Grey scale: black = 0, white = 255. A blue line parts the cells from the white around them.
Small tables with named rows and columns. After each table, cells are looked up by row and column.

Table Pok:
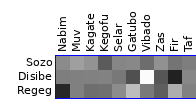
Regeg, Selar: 140
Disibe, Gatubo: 80
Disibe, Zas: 86
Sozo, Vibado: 109
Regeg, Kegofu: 112
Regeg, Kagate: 110
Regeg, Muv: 128
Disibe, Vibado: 251
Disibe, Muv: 128
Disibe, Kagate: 129
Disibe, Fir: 33
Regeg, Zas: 94
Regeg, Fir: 174
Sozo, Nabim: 139
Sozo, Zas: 145

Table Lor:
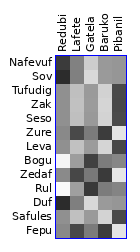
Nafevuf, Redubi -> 59
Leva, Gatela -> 155
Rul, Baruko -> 124
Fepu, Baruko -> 60
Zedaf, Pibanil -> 230
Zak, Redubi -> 144
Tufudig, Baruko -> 210
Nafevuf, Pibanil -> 150
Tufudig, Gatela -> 154
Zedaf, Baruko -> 58
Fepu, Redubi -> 137
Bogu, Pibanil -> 134
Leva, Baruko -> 213
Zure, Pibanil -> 228
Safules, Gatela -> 154
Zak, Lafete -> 193
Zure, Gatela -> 123
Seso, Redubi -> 144

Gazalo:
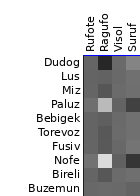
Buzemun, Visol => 105
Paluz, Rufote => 111
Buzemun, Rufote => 104
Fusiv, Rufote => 101
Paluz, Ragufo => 186
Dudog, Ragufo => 39
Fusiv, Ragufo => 89
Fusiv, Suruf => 116
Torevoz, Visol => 107
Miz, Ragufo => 86
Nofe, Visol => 96
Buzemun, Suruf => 99
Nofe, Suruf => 53
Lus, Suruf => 112
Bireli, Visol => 107
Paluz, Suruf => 65
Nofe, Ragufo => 219
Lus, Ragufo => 98
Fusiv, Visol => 104
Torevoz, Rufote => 100

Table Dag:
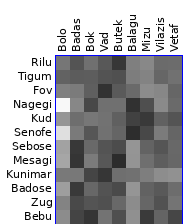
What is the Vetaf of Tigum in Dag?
113
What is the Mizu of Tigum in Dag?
131
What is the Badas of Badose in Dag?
57
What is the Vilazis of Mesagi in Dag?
94
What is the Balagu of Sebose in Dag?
149
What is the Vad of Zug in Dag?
80
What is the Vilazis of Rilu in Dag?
107
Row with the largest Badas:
Nagegi

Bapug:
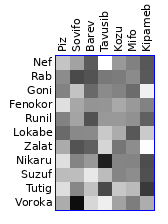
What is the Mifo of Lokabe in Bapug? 88
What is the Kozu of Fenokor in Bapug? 169
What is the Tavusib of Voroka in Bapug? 239
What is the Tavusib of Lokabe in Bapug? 201
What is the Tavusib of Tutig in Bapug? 74
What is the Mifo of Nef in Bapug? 129
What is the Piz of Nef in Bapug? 196
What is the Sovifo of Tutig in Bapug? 135
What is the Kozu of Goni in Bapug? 131

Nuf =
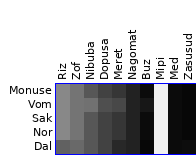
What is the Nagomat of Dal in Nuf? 34
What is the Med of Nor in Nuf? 11
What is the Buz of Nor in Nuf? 11
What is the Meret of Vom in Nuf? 72
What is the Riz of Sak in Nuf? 136
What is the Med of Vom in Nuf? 11
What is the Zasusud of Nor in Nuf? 7
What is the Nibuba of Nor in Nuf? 87
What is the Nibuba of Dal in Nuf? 87
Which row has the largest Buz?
Vom

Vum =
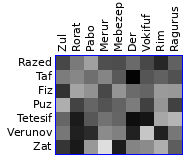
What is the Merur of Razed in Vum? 79
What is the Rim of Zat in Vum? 174
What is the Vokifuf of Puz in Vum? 64
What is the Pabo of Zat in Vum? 152
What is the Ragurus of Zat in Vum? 93
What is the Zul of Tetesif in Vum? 102
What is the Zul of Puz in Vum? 174
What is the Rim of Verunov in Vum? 33
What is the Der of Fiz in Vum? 107
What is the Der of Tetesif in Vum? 14
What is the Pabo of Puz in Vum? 101
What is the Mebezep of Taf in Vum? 89
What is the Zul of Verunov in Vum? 119
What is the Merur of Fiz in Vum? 72
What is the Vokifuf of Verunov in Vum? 198
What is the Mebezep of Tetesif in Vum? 101
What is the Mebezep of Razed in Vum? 77
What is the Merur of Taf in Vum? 133
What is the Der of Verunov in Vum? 33
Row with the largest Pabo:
Razed

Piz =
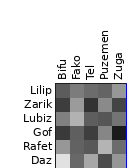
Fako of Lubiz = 178
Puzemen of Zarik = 138
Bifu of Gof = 58
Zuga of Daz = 150
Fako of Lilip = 124
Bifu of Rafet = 151
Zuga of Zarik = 68
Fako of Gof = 95
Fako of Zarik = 155

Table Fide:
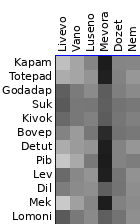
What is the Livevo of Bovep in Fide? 131
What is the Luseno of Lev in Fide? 148
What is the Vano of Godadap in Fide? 123
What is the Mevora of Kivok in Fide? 92
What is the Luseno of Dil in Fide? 143
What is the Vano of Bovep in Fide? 155
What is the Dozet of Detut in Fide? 131
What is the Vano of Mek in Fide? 160
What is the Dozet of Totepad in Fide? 130
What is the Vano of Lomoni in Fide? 121
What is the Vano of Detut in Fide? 155
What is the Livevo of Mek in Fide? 201
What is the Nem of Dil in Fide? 142
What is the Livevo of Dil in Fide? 125
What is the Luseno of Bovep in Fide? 119

